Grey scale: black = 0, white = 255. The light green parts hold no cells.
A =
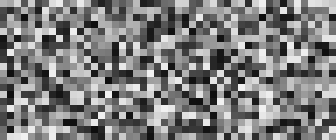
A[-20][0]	178
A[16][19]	192
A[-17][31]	84
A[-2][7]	234
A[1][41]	63
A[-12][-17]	21
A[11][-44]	167
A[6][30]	153
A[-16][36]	75
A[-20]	[178, 167, 214, 85, 205, 71, 97, 220, 235, 121, 160, 234, 183, 69, 32, 54, 117, 93, 119, 186, 30, 40, 66, 108, 113, 210, 209, 91, 79, 175, 217, 104, 48, 180, 203, 45, 211, 239, 79, 121, 26, 132, 233, 119, 227, 222, 209, 199]
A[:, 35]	[45, 185, 131, 60, 101, 190, 22, 191, 48, 68, 76, 198, 207, 76, 208, 182, 68, 213, 229, 201]
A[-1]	[116, 226, 230, 241, 149, 112, 144, 237, 76, 97, 123, 181, 125, 52, 31, 187, 90, 203, 129, 135, 66, 17, 129, 152, 44, 150, 174, 192, 100, 85, 77, 208, 38, 189, 85, 201, 46, 139, 99, 221, 177, 90, 28, 124, 133, 85, 218, 152]
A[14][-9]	47
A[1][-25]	99
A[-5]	[104, 234, 173, 74, 217, 61, 40, 57, 138, 102, 41, 35, 116, 123, 75, 205, 120, 105, 135, 129, 41, 57, 224, 241, 232, 144, 95, 120, 78, 47, 181, 178, 168, 76, 141, 182, 135, 240, 178, 208, 100, 154, 84, 47, 35, 134, 140, 43]
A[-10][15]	110
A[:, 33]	[180, 113, 219, 170, 222, 188, 167, 31, 192, 87, 46, 59, 61, 152, 51, 76, 84, 116, 66, 189]
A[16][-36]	117
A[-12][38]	197
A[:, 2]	[214, 93, 109, 178, 235, 25, 222, 129, 146, 209, 78, 123, 174, 199, 219, 173, 161, 146, 201, 230]
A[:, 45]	[222, 116, 174, 88, 178, 145, 22, 97, 128, 174, 46, 151, 212, 40, 150, 134, 156, 219, 74, 85]
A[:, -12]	[211, 150, 130, 73, 75, 195, 72, 166, 166, 88, 23, 217, 164, 72, 25, 135, 38, 153, 148, 46]
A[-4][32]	227
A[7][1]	235
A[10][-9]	115
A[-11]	[215, 55, 209, 67, 108, 52, 153, 230, 138, 136, 150, 195, 76, 209, 45, 225, 66, 232, 171, 124, 57, 149, 73, 234, 20, 141, 107, 219, 98, 235, 39, 30, 170, 87, 32, 68, 88, 88, 193, 154, 209, 37, 112, 156, 83, 174, 202, 120]
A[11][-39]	124
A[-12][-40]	92
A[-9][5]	126
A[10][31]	224
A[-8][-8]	134
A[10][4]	130

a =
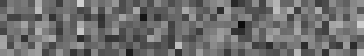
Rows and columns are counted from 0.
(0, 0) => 71
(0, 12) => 107
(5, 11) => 44
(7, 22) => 88
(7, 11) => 91
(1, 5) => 187
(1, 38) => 88
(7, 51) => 177
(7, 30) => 124
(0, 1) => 121
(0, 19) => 78
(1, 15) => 142
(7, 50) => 85
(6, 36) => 63
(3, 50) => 127
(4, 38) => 143
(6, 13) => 104
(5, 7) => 168
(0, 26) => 119
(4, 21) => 80
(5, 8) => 84
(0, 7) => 107
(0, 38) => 153
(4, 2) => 113
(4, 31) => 155
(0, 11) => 209
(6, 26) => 116
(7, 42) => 181
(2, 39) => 149
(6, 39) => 109
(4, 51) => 151
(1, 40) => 138
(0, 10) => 113
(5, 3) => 51
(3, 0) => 92
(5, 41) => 140
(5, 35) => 80
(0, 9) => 121
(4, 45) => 76

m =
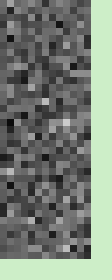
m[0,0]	111
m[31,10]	109
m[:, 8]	[131, 97, 111, 20, 122, 72, 76, 86, 130, 82, 57, 118, 79, 110, 40, 57, 75, 142, 90, 97, 130, 50, 79, 133, 125, 27, 47, 77, 76, 107, 56, 163, 122, 98, 102, 134, 83]
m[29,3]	69
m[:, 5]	[108, 94, 53, 80, 72, 122, 65, 73, 63, 95, 123, 117, 97, 81, 117, 45, 82, 53, 82, 31, 102, 94, 74, 82, 88, 47, 100, 137, 66, 83, 118, 39, 93, 111, 88, 140, 90]
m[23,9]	127
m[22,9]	79
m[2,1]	89
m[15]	[64, 118, 115, 111, 116, 45, 61, 101, 57, 76, 72, 101, 99]
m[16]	[105, 96, 67, 22, 106, 82, 53, 55, 75, 118, 81, 130, 136]
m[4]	[93, 132, 123, 87, 119, 72, 108, 108, 122, 59, 107, 92, 97]
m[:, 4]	[135, 78, 138, 79, 119, 79, 104, 103, 111, 55, 84, 117, 164, 68, 102, 116, 106, 89, 74, 157, 79, 100, 125, 74, 136, 84, 47, 40, 115, 66, 47, 174, 103, 49, 63, 141, 91]
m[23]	[66, 77, 118, 43, 74, 82, 101, 58, 133, 127, 80, 96, 87]
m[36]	[95, 105, 103, 108, 91, 90, 134, 105, 83, 88, 111, 72, 47]
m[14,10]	117
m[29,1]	122
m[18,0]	91
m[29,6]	94
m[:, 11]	[71, 105, 75, 143, 92, 135, 119, 115, 58, 79, 141, 85, 102, 99, 85, 101, 130, 129, 125, 68, 77, 155, 76, 96, 65, 73, 138, 137, 146, 76, 157, 127, 74, 83, 111, 112, 72]
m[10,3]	38
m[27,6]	81
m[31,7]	90
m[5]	[94, 18, 107, 79, 79, 122, 110, 88, 72, 112, 106, 135, 45]
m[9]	[86, 124, 149, 131, 55, 95, 46, 80, 82, 142, 24, 79, 60]
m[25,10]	121
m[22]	[27, 42, 132, 113, 125, 74, 22, 72, 79, 79, 103, 76, 101]
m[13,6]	49
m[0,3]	114

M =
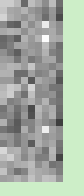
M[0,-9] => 204
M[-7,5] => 171
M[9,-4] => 146
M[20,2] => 119
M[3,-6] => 174
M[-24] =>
[211, 173, 162, 147, 167, 146, 109, 148, 75]
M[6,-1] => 111
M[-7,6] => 148
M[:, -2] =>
[188, 151, 148, 162, 170, 172, 146, 129, 166, 131, 167, 146, 117, 146, 126, 170, 174, 129, 162, 157, 167, 182, 175, 115, 154, 188]
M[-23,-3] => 234
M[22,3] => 137
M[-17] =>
[169, 181, 177, 157, 197, 146, 147, 131, 149]
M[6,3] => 165
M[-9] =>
[176, 120, 90, 131, 132, 161, 142, 129, 62]
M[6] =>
[108, 126, 162, 165, 150, 146, 188, 146, 111]
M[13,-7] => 148
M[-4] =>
[191, 206, 171, 137, 166, 126, 127, 175, 68]
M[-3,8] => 122
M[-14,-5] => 212
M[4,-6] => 144
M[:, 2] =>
[184, 162, 162, 93, 171, 93, 162, 94, 118, 177, 109, 119, 192, 148, 136, 113, 104, 90, 93, 122, 119, 179, 171, 171, 114, 178]
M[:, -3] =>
[140, 120, 109, 234, 163, 253, 188, 178, 164, 147, 138, 154, 149, 139, 179, 157, 146, 142, 238, 148, 155, 116, 127, 166, 164, 192]
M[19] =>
[154, 147, 122, 147, 160, 171, 148, 157, 144]
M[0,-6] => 105
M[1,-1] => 95
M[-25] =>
[197, 167, 162, 179, 152, 140, 120, 151, 95]
